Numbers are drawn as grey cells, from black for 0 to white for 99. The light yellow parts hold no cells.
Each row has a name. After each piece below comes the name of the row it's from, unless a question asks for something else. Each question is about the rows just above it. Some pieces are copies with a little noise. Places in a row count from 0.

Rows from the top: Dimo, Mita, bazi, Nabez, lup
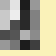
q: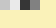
Mita
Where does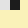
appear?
Dimo

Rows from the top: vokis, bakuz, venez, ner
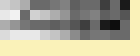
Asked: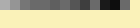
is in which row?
venez
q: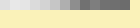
ner

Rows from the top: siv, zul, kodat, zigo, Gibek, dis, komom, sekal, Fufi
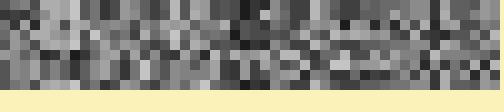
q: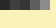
sekal
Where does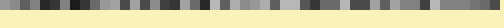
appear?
dis
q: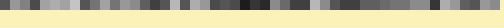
Gibek
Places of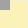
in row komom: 3 10 21 26
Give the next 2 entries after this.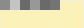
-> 41 11
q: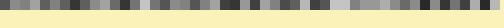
komom
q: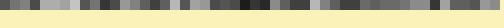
siv

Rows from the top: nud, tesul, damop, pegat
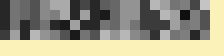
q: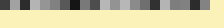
pegat
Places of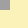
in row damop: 7 17
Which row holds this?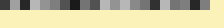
pegat
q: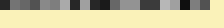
tesul
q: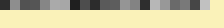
nud
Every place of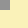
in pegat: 4 11

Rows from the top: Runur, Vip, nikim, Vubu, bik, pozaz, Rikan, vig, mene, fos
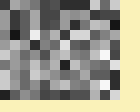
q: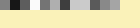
Vubu
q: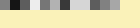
Vubu
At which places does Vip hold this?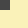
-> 4 5 10 11
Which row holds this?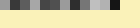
nikim
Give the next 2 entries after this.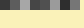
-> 74 69

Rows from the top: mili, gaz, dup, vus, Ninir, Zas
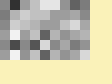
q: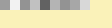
Zas
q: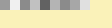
Zas
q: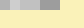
gaz
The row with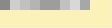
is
dup
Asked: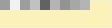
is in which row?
vus

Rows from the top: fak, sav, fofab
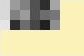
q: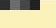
fofab
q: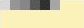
fak
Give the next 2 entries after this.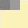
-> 32 42
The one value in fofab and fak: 18

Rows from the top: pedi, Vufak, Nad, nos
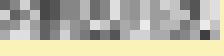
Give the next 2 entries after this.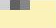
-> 76 28
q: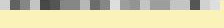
Vufak
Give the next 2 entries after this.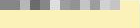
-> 42 33
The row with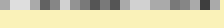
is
nos
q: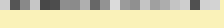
Vufak

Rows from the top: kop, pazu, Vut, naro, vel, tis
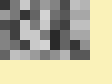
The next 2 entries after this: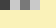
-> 34 25
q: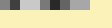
naro
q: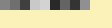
vel
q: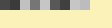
Vut
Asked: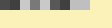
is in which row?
Vut
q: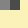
kop
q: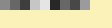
vel

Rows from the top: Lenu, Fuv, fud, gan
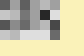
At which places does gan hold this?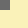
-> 5
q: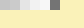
gan
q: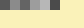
fud
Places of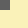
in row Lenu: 0 2

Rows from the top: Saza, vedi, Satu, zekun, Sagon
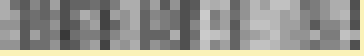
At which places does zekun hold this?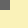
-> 14 15 16 23
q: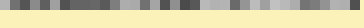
Saza
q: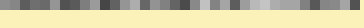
Satu
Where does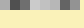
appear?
zekun
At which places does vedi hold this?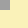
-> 1 11 22 28

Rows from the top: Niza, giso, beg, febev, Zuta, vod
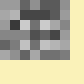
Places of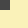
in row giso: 2 3 4
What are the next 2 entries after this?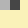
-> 27 27

